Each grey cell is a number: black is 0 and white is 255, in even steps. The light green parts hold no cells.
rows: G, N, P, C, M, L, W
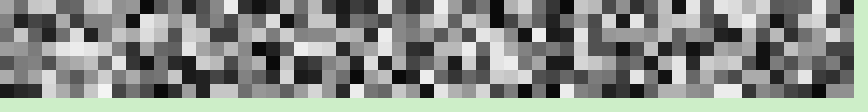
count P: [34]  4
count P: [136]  6
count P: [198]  4
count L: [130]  2
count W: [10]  4
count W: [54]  3

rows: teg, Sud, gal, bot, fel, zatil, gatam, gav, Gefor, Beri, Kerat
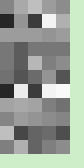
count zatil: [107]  1
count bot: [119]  4
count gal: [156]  4
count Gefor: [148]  1
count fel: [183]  1
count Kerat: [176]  1
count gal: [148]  1

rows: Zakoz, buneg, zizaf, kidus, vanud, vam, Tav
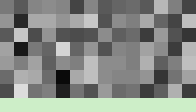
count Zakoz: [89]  3
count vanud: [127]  4
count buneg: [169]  4
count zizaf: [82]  3
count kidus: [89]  0
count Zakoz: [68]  2
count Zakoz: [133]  3

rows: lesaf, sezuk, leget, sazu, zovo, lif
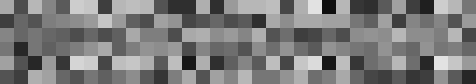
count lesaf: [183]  7
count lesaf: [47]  4

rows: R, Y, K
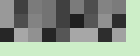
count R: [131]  1
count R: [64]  2
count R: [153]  1
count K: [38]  2

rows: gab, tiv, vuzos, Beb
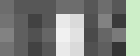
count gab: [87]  5
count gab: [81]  0
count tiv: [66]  1

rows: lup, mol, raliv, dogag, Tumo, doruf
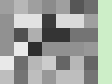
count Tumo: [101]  2
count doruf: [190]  4
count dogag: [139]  0
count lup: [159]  3
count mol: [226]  2
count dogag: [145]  4
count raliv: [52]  2

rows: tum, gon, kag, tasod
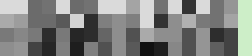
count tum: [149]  1
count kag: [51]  0
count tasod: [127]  2
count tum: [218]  8
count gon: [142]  2
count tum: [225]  0

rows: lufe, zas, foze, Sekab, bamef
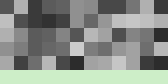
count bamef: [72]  1
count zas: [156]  0

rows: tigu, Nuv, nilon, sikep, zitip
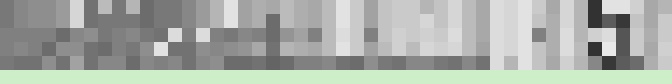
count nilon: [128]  11
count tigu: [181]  5
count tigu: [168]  5
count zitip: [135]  10
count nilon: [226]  1
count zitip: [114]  10
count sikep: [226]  3

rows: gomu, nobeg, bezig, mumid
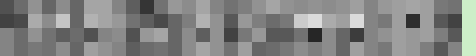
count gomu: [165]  5
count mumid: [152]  1

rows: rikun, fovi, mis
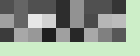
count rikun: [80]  5
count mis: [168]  2
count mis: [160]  1
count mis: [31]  1
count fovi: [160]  1

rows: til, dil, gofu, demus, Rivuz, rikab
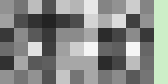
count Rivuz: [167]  4
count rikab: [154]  0
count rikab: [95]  0
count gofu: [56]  3

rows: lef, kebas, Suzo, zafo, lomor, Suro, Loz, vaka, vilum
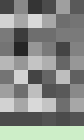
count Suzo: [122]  3
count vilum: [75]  4
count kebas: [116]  1
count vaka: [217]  1

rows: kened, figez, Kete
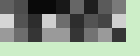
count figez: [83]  2
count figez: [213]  1
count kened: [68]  0
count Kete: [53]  3
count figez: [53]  0
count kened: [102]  1

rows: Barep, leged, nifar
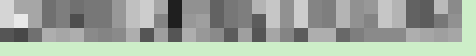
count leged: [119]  4
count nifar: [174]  7
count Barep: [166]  3
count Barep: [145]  4
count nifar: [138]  6

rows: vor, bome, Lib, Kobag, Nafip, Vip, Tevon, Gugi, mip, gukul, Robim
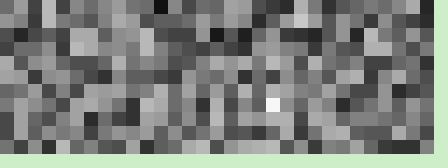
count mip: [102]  4
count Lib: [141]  1
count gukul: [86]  4
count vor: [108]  5

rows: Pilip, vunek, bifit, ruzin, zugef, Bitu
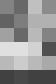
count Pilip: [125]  0
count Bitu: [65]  3
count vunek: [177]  2
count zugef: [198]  0
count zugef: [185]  2
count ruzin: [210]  1

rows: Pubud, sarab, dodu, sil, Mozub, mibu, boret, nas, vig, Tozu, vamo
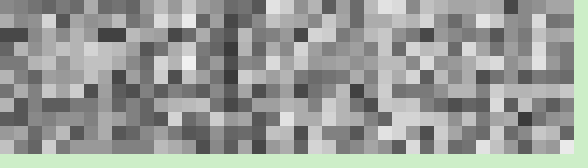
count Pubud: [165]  5
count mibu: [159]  5
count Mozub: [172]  2
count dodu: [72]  5
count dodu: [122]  5

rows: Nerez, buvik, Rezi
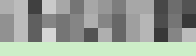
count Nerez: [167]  4
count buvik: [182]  1
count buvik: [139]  0
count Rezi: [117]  1

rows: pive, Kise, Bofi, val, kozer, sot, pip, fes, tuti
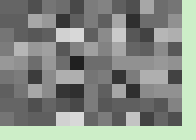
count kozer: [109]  4
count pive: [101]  2
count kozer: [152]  3
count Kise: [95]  4
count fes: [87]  3
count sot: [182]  0
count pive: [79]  2

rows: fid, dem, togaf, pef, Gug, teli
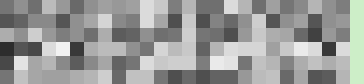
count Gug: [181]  2
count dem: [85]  4
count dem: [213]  1
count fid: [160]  3
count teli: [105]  3
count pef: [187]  3
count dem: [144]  4

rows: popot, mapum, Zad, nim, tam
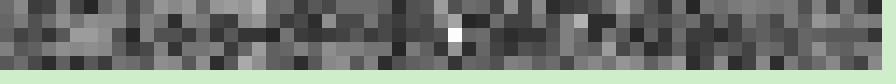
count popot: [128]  3
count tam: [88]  10
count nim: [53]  4
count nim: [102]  9
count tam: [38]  0
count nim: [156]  2
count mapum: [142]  3

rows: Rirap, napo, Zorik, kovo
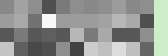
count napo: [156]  4
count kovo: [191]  2
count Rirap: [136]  3
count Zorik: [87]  5

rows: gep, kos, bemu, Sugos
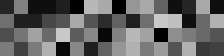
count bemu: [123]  1
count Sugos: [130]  0
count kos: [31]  3
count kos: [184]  0
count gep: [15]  4
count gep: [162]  0
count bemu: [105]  2

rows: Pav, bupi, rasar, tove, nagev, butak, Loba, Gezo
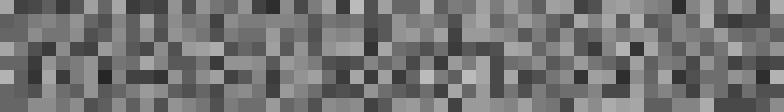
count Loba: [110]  10
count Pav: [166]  3
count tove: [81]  5
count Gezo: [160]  4
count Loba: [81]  7
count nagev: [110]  5

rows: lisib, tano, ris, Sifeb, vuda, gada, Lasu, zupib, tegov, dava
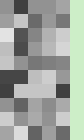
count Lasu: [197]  3
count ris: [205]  1
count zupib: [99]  1
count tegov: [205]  2
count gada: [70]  2
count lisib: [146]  3

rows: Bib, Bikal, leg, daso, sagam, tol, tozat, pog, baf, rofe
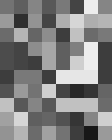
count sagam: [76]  1
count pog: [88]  2
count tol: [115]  0
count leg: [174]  0
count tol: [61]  3

